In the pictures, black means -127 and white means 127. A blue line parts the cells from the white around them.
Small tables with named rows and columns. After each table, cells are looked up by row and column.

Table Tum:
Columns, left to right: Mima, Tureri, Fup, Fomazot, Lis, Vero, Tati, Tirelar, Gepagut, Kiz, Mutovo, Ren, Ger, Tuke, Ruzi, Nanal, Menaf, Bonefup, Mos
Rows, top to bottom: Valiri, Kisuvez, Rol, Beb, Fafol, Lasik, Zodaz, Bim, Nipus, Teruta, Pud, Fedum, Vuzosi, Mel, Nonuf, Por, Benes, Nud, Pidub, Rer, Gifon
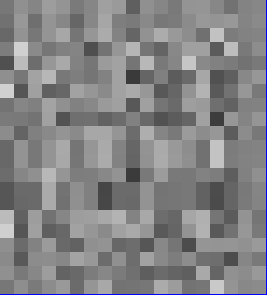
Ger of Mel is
-9
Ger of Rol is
25
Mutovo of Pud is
19
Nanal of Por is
-10
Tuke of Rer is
-32
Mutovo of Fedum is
18
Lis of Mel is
-12
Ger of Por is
-24
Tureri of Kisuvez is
24
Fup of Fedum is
-7
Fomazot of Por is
-13
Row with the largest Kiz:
Beb

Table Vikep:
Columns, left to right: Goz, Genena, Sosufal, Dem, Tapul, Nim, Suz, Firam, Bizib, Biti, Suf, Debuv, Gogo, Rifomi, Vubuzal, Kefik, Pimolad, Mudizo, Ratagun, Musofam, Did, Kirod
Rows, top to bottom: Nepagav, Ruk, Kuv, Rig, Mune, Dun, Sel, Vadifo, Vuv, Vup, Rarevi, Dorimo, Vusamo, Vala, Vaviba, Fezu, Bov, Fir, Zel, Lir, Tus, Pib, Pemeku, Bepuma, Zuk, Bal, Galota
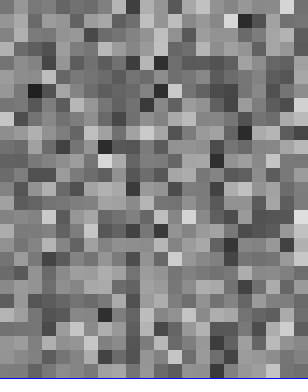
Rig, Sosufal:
-33
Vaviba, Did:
-34
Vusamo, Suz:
-18
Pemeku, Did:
43
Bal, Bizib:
-20
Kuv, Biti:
3
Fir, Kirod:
48
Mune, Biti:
-66
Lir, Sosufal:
19
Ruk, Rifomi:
9
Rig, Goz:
49
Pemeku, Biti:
-27
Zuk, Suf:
-3
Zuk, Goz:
21
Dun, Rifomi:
-8
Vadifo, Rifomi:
28
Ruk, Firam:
39
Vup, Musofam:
53
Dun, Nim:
-7
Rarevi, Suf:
-4
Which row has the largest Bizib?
Nepagav

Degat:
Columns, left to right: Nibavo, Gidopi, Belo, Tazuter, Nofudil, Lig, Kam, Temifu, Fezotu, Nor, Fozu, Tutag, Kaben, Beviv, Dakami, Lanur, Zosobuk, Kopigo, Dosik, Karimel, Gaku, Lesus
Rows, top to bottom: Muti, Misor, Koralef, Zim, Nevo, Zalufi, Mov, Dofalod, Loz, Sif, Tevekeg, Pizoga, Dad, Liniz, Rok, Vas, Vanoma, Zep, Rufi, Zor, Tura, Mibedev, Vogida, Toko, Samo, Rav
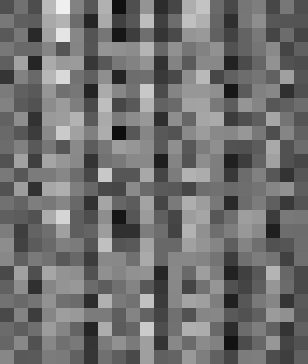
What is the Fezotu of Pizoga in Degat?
-6
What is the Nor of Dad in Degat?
-41
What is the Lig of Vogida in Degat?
25
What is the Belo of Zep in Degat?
-36
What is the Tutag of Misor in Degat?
-63
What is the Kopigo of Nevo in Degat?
-52
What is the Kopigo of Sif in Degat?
23
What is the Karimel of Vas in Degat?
-67
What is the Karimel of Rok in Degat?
-32
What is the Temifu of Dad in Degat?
72
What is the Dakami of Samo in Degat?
11
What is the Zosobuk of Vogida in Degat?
-38
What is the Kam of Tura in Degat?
-20
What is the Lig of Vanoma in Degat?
-33
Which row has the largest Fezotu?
Tevekeg

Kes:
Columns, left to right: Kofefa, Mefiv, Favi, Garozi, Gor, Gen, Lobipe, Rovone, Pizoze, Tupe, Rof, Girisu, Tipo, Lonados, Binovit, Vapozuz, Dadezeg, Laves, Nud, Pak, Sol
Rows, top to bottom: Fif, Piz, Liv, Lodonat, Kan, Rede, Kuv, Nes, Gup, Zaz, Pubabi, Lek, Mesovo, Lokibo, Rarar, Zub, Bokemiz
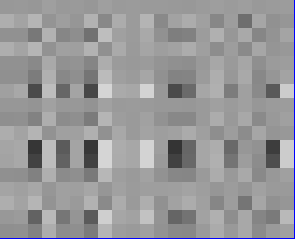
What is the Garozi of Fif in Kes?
31
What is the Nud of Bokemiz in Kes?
11
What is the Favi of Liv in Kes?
-7
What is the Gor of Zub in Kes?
-9
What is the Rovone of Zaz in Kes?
17
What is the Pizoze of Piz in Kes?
44
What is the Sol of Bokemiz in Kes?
32
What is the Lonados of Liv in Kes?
1
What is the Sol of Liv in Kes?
36
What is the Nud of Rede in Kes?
8
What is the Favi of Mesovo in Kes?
1
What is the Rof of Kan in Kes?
27

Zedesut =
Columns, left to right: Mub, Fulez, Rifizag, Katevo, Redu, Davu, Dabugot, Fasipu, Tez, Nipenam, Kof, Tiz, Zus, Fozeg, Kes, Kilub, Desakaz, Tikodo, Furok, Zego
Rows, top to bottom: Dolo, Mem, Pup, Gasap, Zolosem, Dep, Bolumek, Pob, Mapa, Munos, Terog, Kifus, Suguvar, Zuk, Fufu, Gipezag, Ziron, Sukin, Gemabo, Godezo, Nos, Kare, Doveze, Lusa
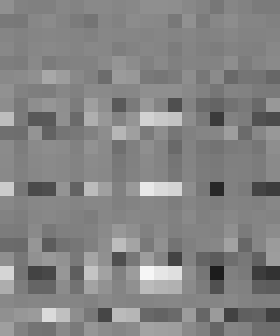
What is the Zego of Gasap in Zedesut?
8
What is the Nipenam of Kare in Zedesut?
3
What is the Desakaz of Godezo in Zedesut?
0
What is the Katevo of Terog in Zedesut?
13
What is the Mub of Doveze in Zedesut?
16
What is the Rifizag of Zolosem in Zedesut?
9
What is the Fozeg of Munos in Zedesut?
1
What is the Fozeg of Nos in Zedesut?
11
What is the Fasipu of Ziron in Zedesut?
10
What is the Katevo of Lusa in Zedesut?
-13
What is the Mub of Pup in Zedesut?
5
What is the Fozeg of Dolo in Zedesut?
8
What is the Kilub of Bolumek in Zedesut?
-9
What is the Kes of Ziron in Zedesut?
4
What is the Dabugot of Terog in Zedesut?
18
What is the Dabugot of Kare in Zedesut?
2
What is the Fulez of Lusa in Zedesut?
2
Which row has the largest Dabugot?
Godezo

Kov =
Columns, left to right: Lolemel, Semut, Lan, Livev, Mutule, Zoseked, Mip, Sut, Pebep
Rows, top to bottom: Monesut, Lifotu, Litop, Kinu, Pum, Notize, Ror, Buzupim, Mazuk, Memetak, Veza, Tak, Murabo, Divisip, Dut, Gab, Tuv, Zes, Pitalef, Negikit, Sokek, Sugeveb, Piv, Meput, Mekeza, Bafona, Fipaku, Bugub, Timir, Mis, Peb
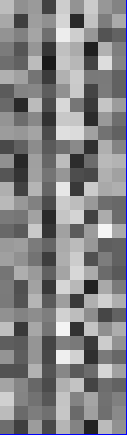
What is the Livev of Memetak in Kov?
-52
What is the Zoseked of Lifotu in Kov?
-86
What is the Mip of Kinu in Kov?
-96
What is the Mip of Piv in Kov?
13
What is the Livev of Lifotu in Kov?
16
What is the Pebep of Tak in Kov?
51
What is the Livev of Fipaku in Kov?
-43
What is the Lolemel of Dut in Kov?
57
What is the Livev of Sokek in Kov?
-71
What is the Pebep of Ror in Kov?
-30
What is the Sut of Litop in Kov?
-44

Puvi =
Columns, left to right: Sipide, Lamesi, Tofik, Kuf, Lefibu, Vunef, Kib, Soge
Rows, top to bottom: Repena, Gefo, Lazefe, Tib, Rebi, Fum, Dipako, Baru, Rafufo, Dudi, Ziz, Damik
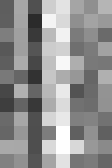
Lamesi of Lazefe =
32
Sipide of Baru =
-65
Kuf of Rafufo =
85
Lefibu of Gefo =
89
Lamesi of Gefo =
37
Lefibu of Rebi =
120
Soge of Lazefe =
-21
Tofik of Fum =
-77
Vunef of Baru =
-14
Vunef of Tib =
-16
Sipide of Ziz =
41
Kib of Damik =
-4
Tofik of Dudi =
-49
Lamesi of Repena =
39
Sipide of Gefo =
-32
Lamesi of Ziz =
40
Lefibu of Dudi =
127
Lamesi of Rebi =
43
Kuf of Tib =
76
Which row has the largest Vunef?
Ziz

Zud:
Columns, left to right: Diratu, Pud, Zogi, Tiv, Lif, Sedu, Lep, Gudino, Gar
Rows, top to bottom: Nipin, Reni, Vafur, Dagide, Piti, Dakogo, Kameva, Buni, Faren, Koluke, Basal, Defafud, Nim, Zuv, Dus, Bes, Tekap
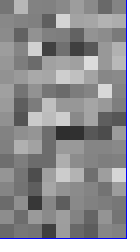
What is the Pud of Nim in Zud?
-10
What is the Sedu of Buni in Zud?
23
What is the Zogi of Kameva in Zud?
18
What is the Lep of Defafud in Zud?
4
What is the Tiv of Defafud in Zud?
-19
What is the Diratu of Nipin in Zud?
-10
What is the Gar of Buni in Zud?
-1
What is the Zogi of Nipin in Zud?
2
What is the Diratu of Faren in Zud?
17
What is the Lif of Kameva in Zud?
-20
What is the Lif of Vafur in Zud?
-1
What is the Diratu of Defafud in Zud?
-17
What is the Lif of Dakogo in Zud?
78
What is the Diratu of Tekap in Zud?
-21
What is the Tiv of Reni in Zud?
-32
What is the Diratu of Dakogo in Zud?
18
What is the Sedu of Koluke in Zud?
-79
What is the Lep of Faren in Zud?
36
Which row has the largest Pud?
Nipin

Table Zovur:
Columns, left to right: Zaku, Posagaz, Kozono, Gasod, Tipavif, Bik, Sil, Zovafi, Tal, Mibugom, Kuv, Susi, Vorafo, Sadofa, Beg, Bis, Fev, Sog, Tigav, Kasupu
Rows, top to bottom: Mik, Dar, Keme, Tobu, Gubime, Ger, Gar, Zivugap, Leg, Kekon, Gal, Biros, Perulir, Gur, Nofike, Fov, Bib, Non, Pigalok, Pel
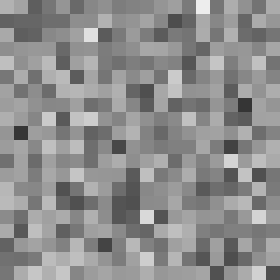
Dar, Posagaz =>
-25
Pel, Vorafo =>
28
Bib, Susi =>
42
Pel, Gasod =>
48
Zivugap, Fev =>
-3
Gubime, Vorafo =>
2

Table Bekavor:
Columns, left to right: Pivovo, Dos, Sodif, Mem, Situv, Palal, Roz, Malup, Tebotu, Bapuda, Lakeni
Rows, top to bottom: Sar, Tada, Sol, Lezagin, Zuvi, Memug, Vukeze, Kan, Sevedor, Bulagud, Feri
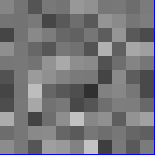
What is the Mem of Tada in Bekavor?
-57
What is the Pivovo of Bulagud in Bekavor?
-18
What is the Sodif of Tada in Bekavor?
-6
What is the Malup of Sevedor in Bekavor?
16
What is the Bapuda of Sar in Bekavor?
-18
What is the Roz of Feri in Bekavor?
67
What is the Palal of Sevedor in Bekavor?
65
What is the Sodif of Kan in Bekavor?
39
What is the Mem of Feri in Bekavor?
31
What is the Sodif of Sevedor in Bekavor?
-60
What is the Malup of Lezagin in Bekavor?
49
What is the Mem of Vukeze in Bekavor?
-25
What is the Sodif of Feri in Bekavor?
-42
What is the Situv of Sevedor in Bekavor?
14

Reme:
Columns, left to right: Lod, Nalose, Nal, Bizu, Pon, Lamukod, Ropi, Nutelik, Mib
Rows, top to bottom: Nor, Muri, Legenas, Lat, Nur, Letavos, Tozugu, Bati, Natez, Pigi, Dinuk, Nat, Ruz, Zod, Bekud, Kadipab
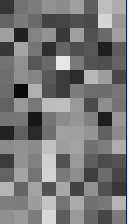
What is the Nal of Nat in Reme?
1
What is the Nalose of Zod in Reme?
-26
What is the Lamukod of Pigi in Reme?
31
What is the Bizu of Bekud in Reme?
68
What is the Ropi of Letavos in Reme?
56
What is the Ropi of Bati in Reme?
-53
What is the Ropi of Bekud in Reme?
-14

